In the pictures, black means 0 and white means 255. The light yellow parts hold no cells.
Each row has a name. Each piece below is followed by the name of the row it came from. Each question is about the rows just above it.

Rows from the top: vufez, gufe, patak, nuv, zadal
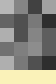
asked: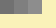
nuv
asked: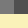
zadal
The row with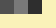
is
gufe
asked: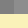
nuv
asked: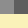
nuv
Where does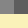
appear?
patak

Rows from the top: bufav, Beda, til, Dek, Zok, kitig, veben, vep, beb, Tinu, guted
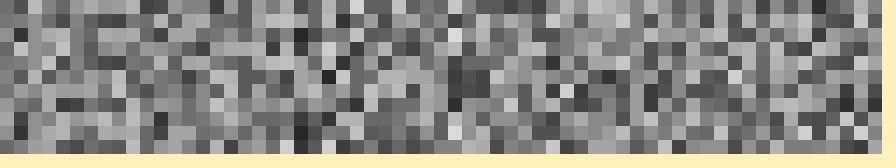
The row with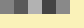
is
guted
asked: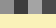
veben
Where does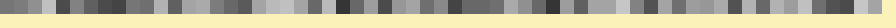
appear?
Zok
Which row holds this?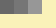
beb

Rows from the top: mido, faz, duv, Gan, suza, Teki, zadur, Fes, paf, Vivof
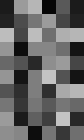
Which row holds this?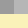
mido
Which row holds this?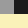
paf
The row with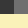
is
Vivof
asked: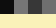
Vivof
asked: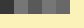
Fes
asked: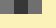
Vivof

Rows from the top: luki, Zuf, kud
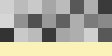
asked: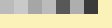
luki
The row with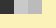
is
kud
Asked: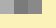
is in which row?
Zuf
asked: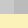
kud
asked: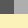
luki

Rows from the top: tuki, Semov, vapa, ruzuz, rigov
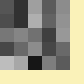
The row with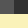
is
tuki
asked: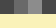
ruzuz

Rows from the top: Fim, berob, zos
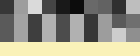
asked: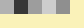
zos
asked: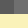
berob
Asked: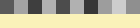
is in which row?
zos
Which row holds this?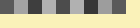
berob
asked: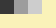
zos
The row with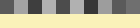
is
berob

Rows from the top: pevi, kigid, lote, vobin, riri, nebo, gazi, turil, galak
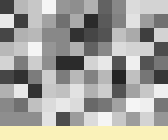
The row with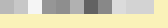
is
pevi
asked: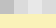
turil

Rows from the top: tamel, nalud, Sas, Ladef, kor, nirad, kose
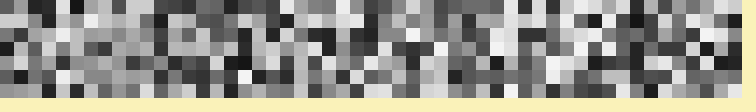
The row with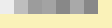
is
Sas
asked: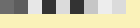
tamel
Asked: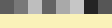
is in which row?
nirad

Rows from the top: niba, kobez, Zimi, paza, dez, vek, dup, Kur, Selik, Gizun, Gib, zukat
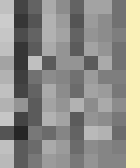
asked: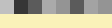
paza
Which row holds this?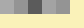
paza

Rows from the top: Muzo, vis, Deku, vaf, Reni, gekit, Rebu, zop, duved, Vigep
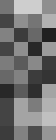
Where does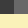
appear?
Deku
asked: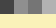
vis
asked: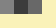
Deku
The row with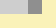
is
Muzo
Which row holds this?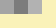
zop

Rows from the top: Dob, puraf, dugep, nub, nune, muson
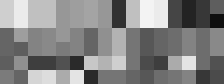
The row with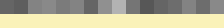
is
nub
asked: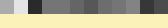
muson

